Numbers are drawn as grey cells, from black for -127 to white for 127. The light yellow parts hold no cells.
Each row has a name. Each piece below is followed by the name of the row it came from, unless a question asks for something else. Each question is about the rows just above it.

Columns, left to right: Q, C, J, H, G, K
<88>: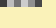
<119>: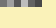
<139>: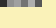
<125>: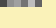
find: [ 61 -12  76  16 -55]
<88>
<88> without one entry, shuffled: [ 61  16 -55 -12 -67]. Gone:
[76]
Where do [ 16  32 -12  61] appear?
<125>
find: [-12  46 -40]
<139>
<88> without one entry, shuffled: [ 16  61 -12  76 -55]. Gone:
[-67]

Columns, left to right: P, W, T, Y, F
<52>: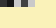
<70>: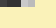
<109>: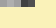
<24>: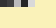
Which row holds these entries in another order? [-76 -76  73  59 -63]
<70>
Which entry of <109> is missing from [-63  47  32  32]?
[-48]
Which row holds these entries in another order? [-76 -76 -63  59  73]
<70>
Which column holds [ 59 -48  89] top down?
F
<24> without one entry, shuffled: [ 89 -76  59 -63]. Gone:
[-91]

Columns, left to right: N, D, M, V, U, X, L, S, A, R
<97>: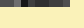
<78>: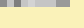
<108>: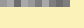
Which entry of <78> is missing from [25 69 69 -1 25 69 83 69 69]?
[13]
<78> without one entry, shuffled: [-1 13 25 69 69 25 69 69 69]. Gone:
[83]

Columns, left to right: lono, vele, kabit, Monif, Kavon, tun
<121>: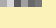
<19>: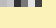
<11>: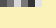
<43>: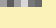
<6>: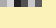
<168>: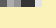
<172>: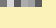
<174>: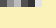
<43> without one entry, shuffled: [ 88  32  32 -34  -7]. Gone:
[-22]
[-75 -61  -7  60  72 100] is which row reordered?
<19>
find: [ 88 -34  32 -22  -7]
<121>
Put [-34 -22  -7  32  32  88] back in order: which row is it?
<43>
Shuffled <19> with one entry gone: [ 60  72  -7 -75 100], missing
[-61]
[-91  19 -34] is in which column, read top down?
kabit
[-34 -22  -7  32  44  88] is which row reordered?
<121>

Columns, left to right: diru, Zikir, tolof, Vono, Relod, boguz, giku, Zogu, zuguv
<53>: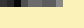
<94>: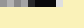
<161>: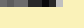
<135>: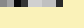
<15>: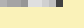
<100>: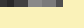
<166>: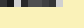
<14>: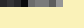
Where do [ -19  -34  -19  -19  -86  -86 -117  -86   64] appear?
<161>
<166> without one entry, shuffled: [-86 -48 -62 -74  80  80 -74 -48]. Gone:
[-101]
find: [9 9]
<100>
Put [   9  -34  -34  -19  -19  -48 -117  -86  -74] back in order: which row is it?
<53>

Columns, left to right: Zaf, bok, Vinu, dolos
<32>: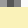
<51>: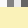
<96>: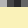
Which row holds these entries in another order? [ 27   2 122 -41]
<32>
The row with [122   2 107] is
<51>
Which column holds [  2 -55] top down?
bok
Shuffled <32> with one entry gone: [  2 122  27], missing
[-41]

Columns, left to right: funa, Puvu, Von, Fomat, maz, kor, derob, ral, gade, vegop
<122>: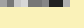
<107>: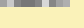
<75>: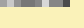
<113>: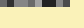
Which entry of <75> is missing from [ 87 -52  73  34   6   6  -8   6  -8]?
[19]
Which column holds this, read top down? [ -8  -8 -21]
maz
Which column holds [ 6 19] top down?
Von
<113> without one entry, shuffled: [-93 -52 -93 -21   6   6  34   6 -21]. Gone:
[-78]
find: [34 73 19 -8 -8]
<75>
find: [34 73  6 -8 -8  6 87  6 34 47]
<107>

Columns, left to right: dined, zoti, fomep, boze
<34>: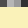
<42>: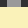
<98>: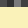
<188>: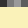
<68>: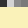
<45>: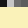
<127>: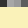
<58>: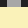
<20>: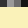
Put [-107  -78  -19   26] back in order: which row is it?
<20>
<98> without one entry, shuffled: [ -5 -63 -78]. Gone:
[-50]
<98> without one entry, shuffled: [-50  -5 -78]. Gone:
[-63]
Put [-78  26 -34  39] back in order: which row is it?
<127>
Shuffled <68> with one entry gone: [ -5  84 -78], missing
[10]

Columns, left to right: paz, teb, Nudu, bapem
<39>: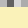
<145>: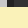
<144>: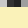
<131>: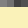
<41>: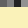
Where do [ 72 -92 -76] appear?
<145>
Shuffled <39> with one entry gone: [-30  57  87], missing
[44]
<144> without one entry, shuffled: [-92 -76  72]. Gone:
[30]
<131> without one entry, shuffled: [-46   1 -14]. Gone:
[-61]

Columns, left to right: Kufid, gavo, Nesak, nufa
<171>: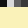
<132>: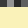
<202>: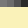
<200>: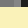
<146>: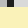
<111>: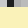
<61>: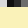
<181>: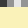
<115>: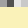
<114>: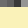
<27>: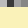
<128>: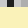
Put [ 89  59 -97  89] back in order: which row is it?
<146>
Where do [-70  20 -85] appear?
<132>

